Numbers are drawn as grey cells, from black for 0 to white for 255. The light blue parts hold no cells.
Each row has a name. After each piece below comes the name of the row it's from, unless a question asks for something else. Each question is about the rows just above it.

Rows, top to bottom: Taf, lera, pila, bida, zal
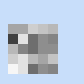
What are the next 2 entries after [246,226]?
[110,142]
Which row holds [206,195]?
Taf
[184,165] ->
bida
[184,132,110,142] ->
pila
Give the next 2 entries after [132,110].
[142,142]
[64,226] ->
lera

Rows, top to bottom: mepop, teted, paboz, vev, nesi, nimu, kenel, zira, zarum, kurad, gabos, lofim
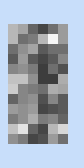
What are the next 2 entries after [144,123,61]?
[111,81]
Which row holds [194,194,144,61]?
nimu
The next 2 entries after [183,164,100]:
[70,111]

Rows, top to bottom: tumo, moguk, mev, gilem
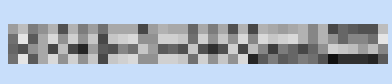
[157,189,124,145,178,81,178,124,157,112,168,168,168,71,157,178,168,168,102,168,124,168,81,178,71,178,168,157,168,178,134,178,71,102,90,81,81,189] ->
tumo
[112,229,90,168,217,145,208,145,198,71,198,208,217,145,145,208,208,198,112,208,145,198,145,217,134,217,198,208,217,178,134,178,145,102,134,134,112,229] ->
moguk

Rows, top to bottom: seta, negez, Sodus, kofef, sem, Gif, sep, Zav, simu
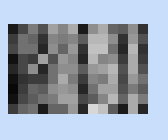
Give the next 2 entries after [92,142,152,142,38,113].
[161,161]
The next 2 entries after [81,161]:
[133,171]
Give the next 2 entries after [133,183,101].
[171,123]
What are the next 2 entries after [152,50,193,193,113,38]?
[183,50]
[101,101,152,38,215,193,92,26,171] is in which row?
simu
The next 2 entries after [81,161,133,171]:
[26,142]
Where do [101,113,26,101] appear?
simu

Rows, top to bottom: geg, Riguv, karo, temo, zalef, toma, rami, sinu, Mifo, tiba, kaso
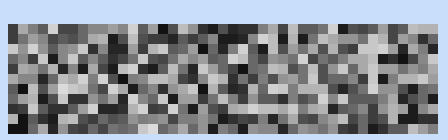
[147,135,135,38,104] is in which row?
kaso
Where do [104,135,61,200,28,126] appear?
toma
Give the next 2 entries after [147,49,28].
[80,38]

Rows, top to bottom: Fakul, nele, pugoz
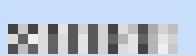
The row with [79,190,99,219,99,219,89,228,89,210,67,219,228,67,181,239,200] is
pugoz

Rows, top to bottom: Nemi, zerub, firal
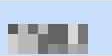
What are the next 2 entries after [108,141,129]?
[173,162]
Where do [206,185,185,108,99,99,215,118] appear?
zerub
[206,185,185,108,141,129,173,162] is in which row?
firal
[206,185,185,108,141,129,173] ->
firal
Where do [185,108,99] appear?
zerub

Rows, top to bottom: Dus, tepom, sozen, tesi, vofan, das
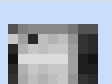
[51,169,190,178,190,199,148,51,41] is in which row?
das
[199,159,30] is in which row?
vofan
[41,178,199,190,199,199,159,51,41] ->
sozen
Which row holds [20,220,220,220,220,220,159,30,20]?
tesi

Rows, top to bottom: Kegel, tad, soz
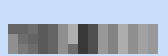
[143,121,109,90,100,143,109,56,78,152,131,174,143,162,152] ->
soz
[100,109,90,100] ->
Kegel
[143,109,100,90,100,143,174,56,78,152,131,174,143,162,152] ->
tad
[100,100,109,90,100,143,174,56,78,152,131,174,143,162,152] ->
Kegel
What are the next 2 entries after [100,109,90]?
[100,143]

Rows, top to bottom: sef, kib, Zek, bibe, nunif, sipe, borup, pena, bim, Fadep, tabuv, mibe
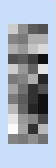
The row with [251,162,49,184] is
tabuv
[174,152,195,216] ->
Zek
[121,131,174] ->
sipe
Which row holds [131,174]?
sipe
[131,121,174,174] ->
kib
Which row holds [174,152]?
Zek

